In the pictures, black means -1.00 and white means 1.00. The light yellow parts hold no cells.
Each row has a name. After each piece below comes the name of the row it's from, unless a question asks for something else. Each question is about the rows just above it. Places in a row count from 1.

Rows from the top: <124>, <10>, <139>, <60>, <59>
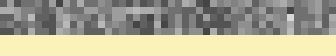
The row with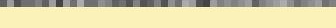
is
<124>
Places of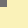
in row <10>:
6 8 11 12 25 26 43 44 47
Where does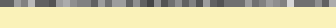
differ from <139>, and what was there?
33, [0.01]
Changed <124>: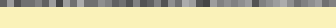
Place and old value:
37, [-0.24]
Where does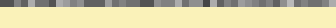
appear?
<59>
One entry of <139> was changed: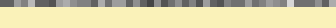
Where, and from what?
15, [0.23]

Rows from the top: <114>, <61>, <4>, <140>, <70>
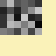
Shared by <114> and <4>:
[-0.60]
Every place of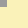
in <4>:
2
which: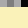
<140>

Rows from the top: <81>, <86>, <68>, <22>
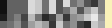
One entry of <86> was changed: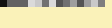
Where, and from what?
11, [0.34]
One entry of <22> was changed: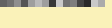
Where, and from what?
11, [0.12]
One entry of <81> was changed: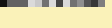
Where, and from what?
9, [-0.34]
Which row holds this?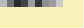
<68>
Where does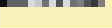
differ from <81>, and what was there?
12, [0.12]
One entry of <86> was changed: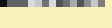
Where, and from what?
13, [0.24]

